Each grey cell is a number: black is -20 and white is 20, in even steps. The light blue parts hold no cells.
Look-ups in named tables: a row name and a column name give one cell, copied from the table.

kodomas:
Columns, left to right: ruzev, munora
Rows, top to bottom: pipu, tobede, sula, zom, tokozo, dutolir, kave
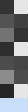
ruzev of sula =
-2
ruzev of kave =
-14
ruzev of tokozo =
-8
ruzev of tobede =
-7
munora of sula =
-12
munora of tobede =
-10
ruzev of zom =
-13
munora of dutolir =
-8
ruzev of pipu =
-12
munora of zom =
16
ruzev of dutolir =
2

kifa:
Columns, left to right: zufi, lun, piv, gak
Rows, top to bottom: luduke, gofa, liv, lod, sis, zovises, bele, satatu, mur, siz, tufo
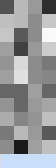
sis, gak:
-1
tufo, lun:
-16
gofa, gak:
11
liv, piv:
2
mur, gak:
10
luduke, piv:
4
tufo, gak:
10
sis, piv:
2
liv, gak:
19
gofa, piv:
2
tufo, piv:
5
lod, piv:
4
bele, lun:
-4
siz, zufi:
-1
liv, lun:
-6
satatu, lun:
-4
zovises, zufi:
5
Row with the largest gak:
liv

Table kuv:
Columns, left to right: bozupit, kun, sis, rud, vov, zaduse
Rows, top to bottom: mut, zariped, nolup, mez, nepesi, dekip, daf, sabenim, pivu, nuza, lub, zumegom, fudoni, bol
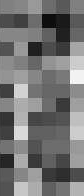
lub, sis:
-7
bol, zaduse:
8
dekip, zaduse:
18
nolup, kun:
1
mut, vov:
-6
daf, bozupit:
-10
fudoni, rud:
-11
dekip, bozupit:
3
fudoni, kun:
1
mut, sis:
4
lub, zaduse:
4
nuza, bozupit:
-10
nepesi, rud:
3
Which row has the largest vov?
nepesi

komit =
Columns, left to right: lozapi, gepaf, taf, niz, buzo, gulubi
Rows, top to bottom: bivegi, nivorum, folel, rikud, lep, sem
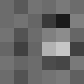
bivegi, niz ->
-3
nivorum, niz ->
-11
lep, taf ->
-3
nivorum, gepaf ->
-2
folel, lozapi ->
-2
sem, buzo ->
-1
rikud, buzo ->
11
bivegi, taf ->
-2
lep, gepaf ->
-4
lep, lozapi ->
-2
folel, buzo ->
2
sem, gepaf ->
-7
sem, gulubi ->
-5
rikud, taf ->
-4
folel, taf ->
-3
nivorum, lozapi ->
-3
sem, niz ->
-2
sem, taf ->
-3
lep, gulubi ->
-1
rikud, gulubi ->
-10

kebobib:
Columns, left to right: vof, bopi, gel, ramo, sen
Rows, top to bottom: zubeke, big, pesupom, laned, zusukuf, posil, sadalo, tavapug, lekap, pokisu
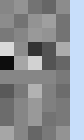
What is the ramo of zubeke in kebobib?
-4
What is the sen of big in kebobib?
-2
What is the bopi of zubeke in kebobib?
3
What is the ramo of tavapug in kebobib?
0
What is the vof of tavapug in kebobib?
-3
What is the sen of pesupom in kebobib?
-2
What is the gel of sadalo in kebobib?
8
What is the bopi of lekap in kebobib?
1
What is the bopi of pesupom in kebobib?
1
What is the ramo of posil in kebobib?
1
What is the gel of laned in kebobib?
-12
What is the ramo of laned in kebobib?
-7
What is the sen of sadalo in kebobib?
-3
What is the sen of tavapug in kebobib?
-1
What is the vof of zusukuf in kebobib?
-18
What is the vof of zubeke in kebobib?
1
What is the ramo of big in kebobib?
5
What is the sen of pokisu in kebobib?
3
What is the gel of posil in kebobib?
1
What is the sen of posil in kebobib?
-1
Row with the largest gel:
zusukuf

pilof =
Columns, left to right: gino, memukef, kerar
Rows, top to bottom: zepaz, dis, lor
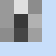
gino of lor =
2
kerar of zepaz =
2
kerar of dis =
8
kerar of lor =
5
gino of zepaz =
4
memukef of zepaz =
15
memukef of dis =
-11
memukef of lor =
-9
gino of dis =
4
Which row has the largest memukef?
zepaz

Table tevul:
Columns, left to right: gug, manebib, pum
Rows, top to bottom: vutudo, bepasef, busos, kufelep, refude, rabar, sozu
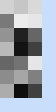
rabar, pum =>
0
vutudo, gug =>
13
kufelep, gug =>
9
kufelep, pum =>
-10
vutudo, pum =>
14
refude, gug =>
-4
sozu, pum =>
-10
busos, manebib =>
-15
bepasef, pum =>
16
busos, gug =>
3
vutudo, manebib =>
11
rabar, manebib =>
6
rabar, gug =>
2
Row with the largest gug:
vutudo

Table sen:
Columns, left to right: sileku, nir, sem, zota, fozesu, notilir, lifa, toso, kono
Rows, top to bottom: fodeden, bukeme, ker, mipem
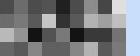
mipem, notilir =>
1
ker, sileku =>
9
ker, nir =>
3
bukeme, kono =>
10
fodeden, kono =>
15
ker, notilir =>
-17

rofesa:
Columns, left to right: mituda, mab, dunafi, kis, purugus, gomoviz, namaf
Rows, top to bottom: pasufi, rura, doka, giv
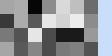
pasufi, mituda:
6
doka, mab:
-7
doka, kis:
-8
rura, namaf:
2
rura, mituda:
-11
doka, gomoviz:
-16
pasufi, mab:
7
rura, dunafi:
-6
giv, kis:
-8
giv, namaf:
-7
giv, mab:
-6
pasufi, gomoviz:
10
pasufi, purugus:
14
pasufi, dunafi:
-19
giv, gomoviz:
0
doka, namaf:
4
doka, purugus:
-16
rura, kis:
16
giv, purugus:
-1
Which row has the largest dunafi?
doka

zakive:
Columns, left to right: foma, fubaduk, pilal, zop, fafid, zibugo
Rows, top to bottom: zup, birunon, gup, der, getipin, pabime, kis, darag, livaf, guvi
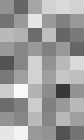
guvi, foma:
16
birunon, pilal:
16
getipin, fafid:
9
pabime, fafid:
11
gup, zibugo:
-1
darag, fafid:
4
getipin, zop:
3
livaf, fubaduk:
1
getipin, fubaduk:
1
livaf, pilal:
9
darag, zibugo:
9
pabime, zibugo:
10
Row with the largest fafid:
zup

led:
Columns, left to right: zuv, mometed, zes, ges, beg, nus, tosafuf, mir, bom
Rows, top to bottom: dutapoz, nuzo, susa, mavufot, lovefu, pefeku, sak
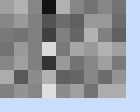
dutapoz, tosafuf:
-2
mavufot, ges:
14
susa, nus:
-4
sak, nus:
5
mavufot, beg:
-1
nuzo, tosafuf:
4
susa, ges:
-10
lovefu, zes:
0
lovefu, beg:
4
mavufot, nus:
6

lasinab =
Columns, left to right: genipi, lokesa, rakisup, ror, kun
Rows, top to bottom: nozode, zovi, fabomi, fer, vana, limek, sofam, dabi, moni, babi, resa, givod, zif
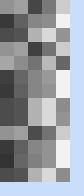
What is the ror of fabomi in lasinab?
14
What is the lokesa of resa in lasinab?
-5
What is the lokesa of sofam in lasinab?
-5
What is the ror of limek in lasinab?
4
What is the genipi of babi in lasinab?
3
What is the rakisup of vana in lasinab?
-2
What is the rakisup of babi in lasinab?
-8
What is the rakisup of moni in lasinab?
8
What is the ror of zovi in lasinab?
2
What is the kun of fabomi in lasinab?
3
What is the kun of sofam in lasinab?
18
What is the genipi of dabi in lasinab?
-8
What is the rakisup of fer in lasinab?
-10
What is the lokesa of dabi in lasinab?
-7
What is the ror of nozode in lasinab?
-1
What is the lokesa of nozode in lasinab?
5
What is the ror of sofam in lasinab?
3
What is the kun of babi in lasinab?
12
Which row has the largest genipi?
vana

